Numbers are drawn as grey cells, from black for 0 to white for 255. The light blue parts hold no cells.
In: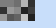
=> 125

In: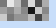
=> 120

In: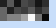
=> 33

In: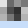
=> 226

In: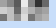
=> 162

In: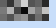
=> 97

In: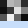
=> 28

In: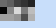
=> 106

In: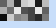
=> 97
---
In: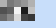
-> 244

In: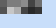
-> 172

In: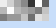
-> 183

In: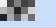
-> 36

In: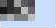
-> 61

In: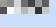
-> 224

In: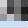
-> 109

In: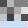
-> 171

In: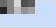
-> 189

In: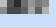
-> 71
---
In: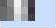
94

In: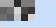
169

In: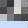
95

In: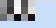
153

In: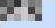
77

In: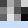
67
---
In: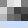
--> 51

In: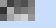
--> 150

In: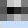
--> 155

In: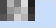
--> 59

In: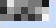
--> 244

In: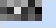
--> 60

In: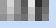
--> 129
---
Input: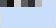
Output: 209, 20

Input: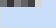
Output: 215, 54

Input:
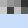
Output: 202, 49

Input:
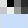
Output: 237, 4

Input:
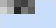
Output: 208, 36

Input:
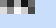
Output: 248, 20

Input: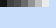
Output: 235, 21
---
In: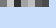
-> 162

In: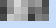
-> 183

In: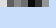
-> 110

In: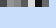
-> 90

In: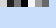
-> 4

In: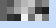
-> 198

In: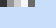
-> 207

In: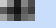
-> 17

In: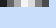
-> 244
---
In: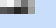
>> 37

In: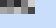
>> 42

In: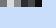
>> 15

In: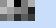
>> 4

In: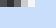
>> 50

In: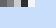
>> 47

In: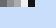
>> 20

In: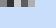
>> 51

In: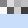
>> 60

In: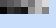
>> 6
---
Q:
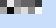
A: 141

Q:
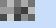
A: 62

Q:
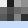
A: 103

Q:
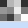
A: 236

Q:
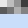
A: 175

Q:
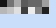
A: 127
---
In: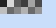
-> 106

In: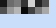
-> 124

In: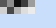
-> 221

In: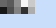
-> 48

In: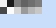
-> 183

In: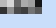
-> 114
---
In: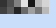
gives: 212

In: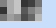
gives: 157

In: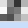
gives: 236

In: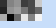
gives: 105

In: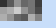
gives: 74

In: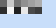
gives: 173

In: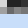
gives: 51
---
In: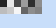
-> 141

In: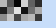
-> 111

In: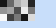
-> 235

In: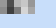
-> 213

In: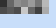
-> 64

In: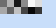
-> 8
